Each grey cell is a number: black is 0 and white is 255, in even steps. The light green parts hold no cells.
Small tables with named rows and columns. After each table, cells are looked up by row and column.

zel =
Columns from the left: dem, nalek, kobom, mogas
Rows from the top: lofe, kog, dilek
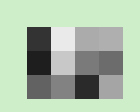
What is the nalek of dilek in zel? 130
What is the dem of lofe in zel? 51
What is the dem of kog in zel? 30
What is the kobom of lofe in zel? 171
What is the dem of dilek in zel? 98
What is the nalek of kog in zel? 200
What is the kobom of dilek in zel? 42
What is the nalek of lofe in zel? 234
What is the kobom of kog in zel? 122
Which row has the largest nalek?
lofe

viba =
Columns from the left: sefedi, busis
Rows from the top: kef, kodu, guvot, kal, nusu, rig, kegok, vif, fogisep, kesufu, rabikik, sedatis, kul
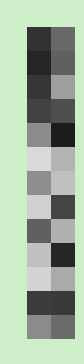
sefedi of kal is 66
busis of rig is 179
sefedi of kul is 139
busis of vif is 68
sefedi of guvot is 54
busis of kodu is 96

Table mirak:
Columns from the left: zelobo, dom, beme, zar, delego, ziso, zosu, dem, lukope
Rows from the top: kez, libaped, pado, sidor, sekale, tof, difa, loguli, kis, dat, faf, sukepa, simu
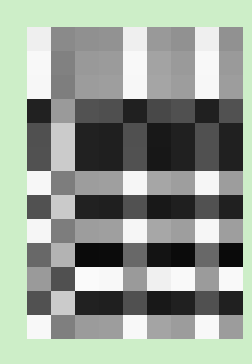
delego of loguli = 81
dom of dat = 179
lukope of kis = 158
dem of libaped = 248
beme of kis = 157
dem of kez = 239
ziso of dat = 19
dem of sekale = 80
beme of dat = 10
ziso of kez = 153
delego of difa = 246
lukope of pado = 157
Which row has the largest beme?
faf

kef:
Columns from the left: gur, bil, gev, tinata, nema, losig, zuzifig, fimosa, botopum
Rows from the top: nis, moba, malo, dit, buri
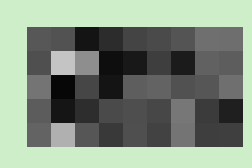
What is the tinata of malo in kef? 20
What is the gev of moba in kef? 142
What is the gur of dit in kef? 92
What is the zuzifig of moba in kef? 27
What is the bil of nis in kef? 82
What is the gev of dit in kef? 45
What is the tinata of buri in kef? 57
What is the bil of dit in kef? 21
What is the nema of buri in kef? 79
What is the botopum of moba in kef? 93
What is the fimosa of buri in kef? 62
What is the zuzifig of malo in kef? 81
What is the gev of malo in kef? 70
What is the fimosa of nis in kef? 111
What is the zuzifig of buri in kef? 116
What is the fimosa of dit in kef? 59

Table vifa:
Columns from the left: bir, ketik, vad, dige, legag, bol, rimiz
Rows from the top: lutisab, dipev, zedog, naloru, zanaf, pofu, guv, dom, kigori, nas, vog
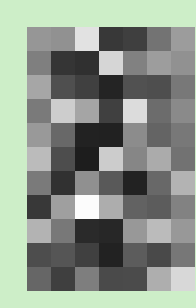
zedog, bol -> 78
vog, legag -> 75
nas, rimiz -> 119
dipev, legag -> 129
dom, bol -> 92
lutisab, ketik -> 145
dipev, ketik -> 53
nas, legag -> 92
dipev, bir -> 127

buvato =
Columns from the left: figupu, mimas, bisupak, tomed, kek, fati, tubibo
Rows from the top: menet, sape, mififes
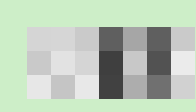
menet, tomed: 95
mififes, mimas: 197
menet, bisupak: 202
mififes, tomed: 65
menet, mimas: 214
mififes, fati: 112
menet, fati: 95
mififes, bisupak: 232
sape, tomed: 63
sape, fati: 82

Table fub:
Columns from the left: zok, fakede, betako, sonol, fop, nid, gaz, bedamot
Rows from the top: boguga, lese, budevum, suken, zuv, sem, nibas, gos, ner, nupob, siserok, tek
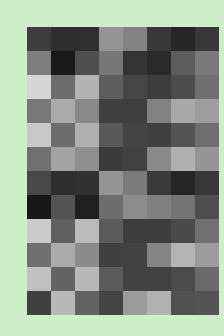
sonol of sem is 59
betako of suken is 137
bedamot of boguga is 56
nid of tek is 178
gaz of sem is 176
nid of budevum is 61
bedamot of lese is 121
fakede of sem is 163

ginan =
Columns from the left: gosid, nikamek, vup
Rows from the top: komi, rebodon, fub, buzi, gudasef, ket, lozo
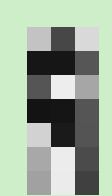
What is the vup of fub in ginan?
166
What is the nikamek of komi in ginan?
71
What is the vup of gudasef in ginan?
84
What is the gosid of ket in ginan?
168
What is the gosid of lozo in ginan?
161
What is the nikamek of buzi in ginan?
21
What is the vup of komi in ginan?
217
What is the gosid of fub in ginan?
85
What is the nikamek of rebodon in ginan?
22
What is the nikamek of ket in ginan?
236
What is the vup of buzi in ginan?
85
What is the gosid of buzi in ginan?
19

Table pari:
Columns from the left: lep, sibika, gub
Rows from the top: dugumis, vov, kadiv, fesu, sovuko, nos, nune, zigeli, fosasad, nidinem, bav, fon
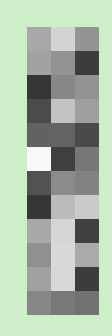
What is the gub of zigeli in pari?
202
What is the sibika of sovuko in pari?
99
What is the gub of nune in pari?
130
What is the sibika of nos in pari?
63
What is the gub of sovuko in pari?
74
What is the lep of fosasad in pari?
168
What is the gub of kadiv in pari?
146
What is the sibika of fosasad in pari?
213
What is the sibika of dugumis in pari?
212
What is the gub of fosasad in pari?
64
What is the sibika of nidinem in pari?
216
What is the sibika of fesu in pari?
194
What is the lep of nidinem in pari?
144
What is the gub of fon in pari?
114
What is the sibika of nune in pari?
139
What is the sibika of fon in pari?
120

